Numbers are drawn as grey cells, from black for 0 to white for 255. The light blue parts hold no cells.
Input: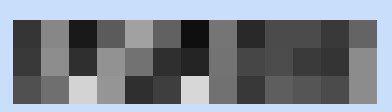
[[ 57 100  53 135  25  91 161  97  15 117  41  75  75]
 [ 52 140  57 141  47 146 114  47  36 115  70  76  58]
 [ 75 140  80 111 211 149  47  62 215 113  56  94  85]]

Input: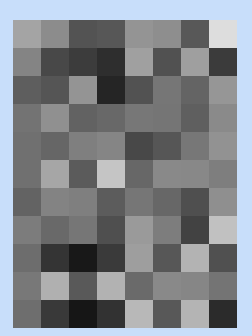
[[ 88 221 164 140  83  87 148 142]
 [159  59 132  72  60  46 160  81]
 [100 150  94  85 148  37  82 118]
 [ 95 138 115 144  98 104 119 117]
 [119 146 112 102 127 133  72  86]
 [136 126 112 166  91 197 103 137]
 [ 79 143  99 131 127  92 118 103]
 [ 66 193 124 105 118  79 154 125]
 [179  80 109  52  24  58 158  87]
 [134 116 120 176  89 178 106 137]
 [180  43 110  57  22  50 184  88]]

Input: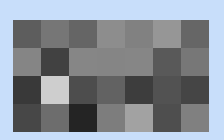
[[150 102  93 118 101 141 129]
 [ 89 119 133  65 134 133 134]
 [ 82  69  57 206  77  98  61]
 [ 78 128  71 109  36 125 162]]

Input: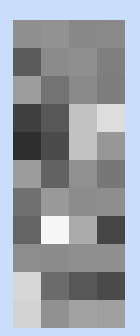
[[136 137 143 146]
 [143 127  91 139]
 [138 125 157 114]
 [194 221  63  87]
 [194 151  46  75]
 [144 119 156  98]
 [140 142 111 153]
 [171  69 100 247]
 [143 143 141 139]
 [ 87  75 215 108]
 [163 159 211 145]]

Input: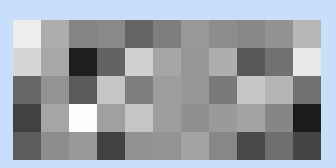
[[146 183 237 172 132 137 100 125 152 141 135]
 [113 233 214 168  30  99 208 165 150 174  88]
 [181 114 103 147  90 197 126 157 151 121 198]
 [134  27  65 166 252 160 197 157 144 154 163]
 [111  69  92 141 152  66 146 148 164 135  73]]

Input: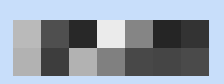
[[ 37  51 186  79  40 235 133]
 [ 69  74 178  61 178 128  72]]

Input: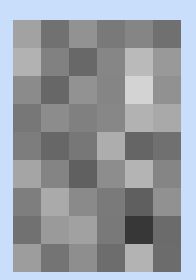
[[133 112 162 113 146 121]
 [186 153 178 129 104 134]
 [211 145 139 103 146 133]
 [178 169 119 140 128 135]
 [101 112 125 103 119 173]
 [180 133 165 132  96 141]
 [ 95 145 126 170 138 122]
 [ 55 107 113 154 161 121]
 [179 108 157 116 142 109]]

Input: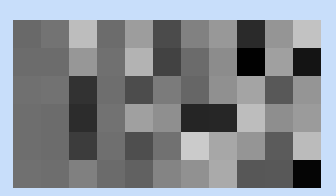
[[149 194 105 115 189 108 157  75 129 152  42]
 [160  20 108 108 151 112 179  66 107 140   1]
 [ 88 149 112 114  50 110  76 123 102 144 164]
 [142 155 110 108  44 114 160 143  37  38 189]
 [ 91 187 110 108  60 111  78 113 203 167 149]
 [ 88   5 112 110 128 107  97 132 145 170  87]]
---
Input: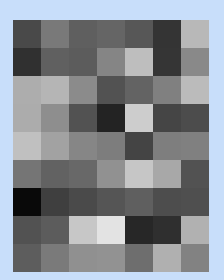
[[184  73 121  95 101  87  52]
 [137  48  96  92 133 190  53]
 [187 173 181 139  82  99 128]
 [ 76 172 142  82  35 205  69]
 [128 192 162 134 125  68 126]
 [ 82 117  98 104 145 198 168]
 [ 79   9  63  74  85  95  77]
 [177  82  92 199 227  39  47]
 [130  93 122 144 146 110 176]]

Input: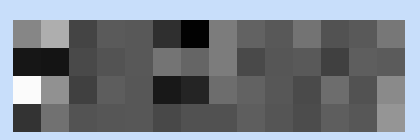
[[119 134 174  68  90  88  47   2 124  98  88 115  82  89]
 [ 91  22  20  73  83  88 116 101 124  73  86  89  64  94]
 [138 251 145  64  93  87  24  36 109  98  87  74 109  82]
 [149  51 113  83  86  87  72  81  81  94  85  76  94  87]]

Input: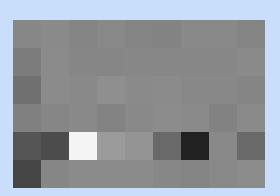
[[132 135 138 132 137 132 131 137 137]
 [138 124 139 134 134 135 135 135 135]
 [133 112 139 137 143 138 139 136 136]
 [138 128 134 137 131 137 140 138 130]
 [105  85  76 244 155 148 105  33 137]
 [140  69 134 139 139 139 135 132 137]]

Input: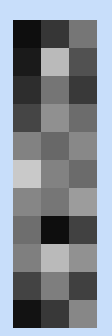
[[118  14  54]
 [ 81  26 186]
 [ 57  45 117]
 [108  69 144]
 [136 130 104]
 [107 201 130]
 [156 134 118]
 [ 65 110  14]
 [145 127 186]
 [ 64  67 126]
 [135  18  56]]

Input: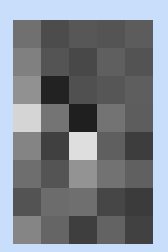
[[ 92 112  76  87  84]
 [ 83 128  84  72  95]
 [ 94 145  34  80  86]
 [ 93 213 116  31 115]
 [ 61 132  64 222  95]
 [ 96 110  84 147 114]
 [ 59  83 108 111  70]
 [ 65 133 101  62  99]]

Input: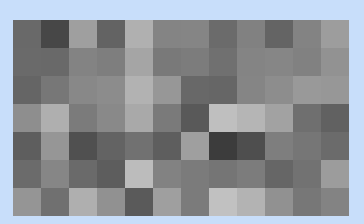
[[157 105  71 159  99 176 132 133 107 129 100 131]
 [146 106 105 131 126 165 121 124 112 132 134 129]
 [151 101 119 136 140 178 151 104 102 133 141 153]
 [ 97 142 175 123 137 169 122  89 191 181 162 111]
 [107  94 150  80  99 113  94 159  60  78 126 118]
 [156 107 134 106  93 188 130 123 117 124 102 114]
 [131 149 112 175 145  90 159 123 193 179 145 119]]
